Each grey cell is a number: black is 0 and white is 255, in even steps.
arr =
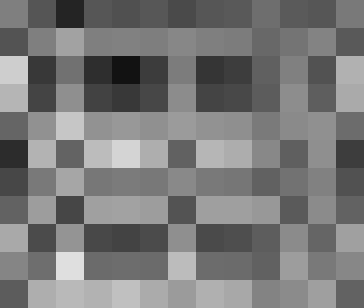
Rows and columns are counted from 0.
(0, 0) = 127
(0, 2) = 36
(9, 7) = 108
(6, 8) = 118
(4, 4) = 152
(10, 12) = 98
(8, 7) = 74
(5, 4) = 212
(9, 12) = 135
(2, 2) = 113
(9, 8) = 107
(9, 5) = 107
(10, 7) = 176
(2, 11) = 82
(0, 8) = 89
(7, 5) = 157
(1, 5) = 126
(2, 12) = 177
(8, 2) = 148
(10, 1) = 174
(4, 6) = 155
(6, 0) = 71
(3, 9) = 92
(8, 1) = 75
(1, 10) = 116
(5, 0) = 44
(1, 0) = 83
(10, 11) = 159
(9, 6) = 188
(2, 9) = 96
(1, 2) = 162
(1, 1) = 127
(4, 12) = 108

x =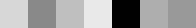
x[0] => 215
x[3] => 233
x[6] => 153
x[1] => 137

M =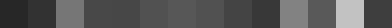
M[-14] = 39
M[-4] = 130
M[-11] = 72
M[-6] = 68

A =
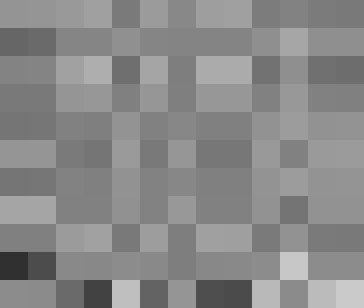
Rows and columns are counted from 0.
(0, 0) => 148
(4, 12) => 147
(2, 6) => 126
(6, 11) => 147
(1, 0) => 102
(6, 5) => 130
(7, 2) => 129
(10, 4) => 191
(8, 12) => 121
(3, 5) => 150
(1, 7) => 132
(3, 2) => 149
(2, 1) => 132
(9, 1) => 76
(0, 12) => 121
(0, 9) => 124
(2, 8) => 171
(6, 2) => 130
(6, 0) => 117
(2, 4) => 111
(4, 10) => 156
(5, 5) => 121
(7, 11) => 146
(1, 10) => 166
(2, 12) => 109
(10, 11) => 187
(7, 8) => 129
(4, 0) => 117
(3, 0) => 121
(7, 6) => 152
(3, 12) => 128
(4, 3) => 127
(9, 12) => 140
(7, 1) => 165

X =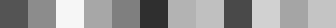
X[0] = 84
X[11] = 196
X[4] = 127

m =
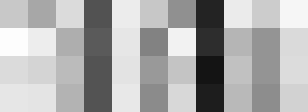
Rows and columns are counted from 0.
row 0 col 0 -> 200
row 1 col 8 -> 181
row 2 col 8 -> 193
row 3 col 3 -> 83
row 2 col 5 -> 153
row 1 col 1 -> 237
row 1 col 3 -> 90
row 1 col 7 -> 45
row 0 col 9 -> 204
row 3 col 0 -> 230
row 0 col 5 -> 199
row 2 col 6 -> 196
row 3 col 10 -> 210
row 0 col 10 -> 246

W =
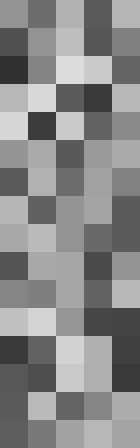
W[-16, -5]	147
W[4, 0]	214
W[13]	[88, 78, 201, 175, 58]
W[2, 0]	49
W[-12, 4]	138
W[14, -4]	186
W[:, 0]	[147, 81, 49, 183, 214, 148, 90, 182, 168, 85, 133, 192, 58, 88, 91, 94]
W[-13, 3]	58
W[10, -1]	184
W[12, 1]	99
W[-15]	[81, 147, 190, 87, 128]
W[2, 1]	131
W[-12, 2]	202
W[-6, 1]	127
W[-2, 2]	100
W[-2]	[91, 186, 100, 134, 172]
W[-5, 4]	68
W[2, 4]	101
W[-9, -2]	163
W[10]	[133, 127, 166, 99, 184]

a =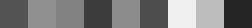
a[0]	83
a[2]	130
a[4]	140
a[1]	144

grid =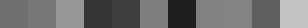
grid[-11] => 111
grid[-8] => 53
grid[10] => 195
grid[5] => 126

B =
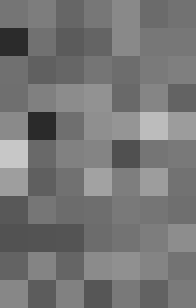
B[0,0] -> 117
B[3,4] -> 105
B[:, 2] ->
[102, 91, 102, 140, 111, 129, 113, 108, 84, 101, 129]
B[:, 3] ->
[119, 100, 117, 146, 143, 132, 162, 110, 108, 139, 86]
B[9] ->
[99, 132, 101, 139, 144, 132, 115]
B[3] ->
[111, 128, 140, 146, 105, 133, 99]
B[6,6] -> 114
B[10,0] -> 135
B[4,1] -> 42
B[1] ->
[43, 113, 91, 100, 137, 119, 119]
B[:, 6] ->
[114, 119, 127, 99, 156, 121, 114, 111, 141, 115, 122]
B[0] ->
[117, 125, 102, 119, 137, 107, 114]
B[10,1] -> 92
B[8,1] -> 83

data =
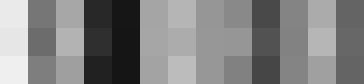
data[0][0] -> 234
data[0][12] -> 100
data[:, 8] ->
[137, 150, 129]
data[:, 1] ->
[118, 108, 126]
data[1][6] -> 172
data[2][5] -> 163
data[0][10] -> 132
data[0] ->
[234, 118, 167, 40, 22, 165, 181, 150, 137, 73, 132, 171, 100]
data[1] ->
[230, 108, 179, 47, 21, 166, 172, 151, 150, 82, 130, 182, 103]
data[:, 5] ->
[165, 166, 163]
